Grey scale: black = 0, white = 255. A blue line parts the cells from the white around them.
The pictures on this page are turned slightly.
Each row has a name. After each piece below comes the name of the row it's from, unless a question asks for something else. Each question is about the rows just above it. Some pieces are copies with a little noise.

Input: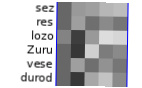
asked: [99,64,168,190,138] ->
durod
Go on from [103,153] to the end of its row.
[159,182,189]
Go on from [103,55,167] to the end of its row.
[195,138]

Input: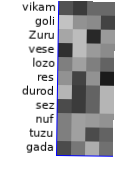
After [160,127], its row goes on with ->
[99]
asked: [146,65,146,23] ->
res
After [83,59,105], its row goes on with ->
[105]
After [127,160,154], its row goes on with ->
[146]
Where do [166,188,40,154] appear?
Zuru

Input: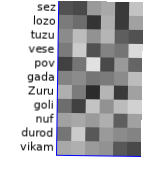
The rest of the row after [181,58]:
[161]
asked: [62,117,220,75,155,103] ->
pov
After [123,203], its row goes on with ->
[81,131,117,217]
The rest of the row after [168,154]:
[175,94,161]
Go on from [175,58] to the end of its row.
[161]

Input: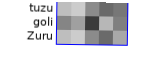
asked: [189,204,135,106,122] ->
tuzu
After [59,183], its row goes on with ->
[127]
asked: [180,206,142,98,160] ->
Zuru
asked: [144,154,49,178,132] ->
goli

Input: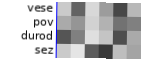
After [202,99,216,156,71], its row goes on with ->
[184]
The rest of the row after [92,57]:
[190,164]
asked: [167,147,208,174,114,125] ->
pov
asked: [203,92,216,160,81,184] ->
vese
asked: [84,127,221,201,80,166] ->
durod
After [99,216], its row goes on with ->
[156,71,184]

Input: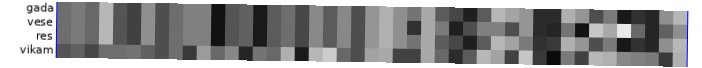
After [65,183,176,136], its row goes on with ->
[128,122,57,176]
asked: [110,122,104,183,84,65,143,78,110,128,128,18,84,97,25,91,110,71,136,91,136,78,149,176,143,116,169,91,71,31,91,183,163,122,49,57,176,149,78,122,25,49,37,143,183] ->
res
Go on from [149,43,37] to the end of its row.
[116,18,198,169,233,104,37,97,143]

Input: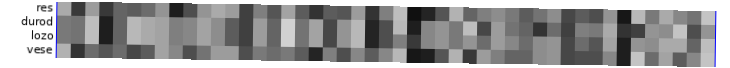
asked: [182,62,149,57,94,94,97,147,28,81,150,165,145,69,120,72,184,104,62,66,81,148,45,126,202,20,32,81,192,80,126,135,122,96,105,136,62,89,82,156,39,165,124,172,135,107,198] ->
res
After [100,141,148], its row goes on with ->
[71,78,78,135,30,196,108,163,92,135,196]
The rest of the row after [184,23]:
[30,85,178,57,156,127,100,100,141,148,71,78,78,135,30,196,108,163,92,135,196]
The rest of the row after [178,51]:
[108,85,108,71,92,163,135,78,115,156,156,78,121,108,121,92,36,127,78,135,92,135,184,23,30,85,178,57,156,127,100,100,141,148,71,78,78,135,30,196,108,163,92,135,196]

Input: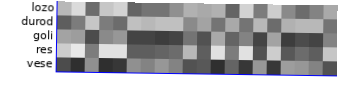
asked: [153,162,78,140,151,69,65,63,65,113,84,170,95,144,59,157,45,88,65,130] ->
goli
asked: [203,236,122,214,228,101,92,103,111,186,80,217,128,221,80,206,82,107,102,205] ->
res
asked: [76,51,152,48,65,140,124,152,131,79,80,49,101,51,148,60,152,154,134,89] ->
vese
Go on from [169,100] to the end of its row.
[131,68,163,61,76,68,131]

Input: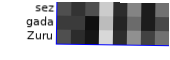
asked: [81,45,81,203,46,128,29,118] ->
sez
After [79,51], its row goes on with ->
[79,204,44,132,28,113]
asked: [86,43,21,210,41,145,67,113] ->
Zuru
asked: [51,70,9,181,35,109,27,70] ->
gada

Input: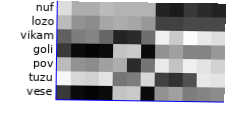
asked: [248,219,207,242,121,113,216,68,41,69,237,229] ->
tuzu
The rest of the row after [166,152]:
[65,65,73,73,73]
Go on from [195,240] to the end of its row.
[227,209]
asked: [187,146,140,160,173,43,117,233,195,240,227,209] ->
pov
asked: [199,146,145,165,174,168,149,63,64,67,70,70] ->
lozo
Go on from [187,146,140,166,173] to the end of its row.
[166,152,65,65,73,73,73]
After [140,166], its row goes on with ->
[173,166,152,65,65,73,73,73]

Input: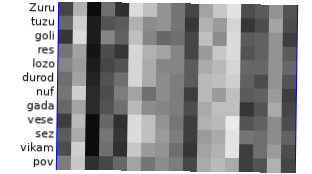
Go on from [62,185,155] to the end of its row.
[191,91,97,155,62]
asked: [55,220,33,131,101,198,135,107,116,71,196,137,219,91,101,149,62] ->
goli
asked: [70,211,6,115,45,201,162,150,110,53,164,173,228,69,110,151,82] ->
vikam
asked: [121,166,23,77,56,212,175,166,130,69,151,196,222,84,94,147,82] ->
res
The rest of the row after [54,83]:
[170,70]
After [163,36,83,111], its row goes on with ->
[213,170,140,125,91,185,191,207,97,77,147,83]

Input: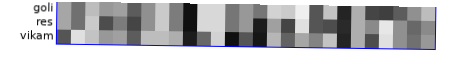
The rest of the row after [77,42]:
[174,138,231,144,104,138]
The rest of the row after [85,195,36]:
[174,69,63,92,144,189]
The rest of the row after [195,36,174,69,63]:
[92,144,189]
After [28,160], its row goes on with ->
[69,224,85,77,42,174,138,231,144,104,138]
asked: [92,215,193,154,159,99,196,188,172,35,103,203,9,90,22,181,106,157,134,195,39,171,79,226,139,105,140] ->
vikam
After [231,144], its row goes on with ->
[104,138]
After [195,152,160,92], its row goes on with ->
[189,189,174,28,104,210,16,85,22,182,98,166,131,195,36,174,77,224,144,112,152]

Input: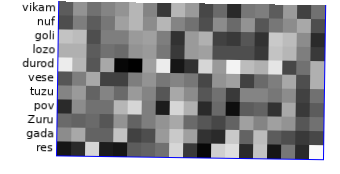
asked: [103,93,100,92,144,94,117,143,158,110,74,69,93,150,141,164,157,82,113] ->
Zuru
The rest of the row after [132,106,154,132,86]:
[168,140,86,113,57,132,132,119,140,65,113]
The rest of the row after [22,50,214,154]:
[243,188,176,229,71,113,176]
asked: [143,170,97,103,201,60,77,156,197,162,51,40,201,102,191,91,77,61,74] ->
gada

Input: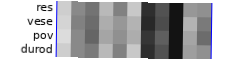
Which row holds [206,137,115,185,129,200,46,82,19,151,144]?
res
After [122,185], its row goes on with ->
[129,200,46,82,19,158,144]
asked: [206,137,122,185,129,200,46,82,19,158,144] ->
durod
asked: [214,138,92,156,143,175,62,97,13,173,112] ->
pov

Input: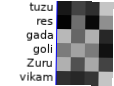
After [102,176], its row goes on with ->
[39]
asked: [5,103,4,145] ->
res
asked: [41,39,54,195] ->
vikam

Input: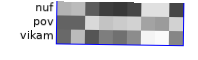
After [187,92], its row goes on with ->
[62,56,70,224,224,70]
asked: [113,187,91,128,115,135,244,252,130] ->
vikam
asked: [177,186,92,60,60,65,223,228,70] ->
nuf

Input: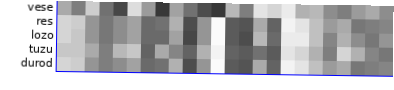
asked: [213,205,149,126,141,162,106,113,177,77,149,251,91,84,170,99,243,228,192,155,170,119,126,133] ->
durod
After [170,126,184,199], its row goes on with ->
[99,170,133,99,177,243,99,91,113,91,228,213,177,126,213,177,133,119]
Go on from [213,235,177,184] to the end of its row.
[141,126,155,170,141]

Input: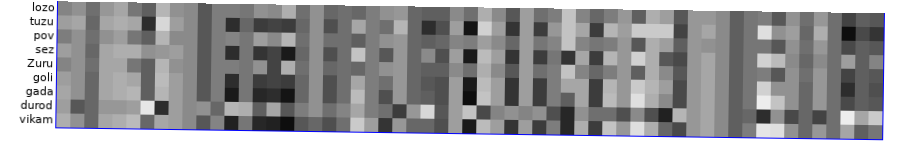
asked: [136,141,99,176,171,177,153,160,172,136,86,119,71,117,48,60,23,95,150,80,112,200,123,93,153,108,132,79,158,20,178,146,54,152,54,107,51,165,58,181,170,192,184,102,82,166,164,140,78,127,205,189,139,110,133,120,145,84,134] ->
sez
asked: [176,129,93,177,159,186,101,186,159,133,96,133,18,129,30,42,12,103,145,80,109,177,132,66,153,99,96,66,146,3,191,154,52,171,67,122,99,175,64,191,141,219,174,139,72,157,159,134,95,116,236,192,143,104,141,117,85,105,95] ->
gada

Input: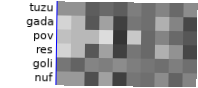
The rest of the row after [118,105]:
[176,146,71]
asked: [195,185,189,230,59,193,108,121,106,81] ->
pov
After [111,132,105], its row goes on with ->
[140]
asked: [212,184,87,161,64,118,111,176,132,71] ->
gada
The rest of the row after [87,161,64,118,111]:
[176,132,71]
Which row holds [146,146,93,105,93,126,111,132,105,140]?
tuzu
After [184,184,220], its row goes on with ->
[52,200,105,132,105,87]

